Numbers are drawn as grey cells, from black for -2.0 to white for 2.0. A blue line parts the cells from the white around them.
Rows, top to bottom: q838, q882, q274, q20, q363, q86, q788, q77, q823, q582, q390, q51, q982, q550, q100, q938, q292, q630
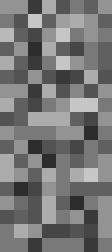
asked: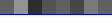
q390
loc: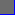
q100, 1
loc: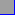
q882, 4
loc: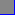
q788, 5
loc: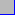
q274, 0

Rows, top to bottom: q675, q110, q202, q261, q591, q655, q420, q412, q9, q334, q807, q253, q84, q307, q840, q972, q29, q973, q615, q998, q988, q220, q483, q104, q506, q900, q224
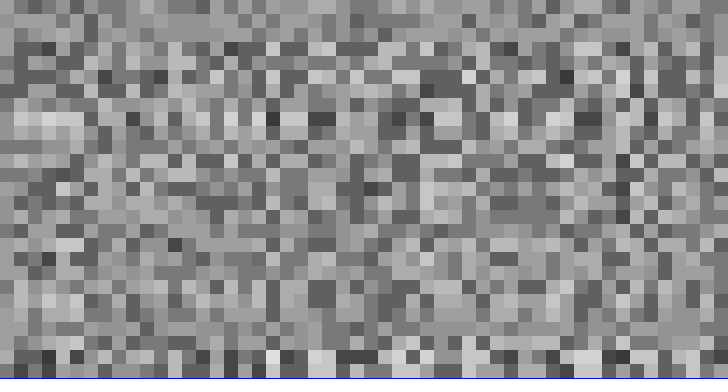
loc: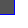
q84, 4
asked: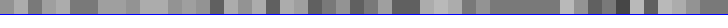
q972
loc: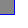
q84, 2
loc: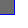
q615, 18

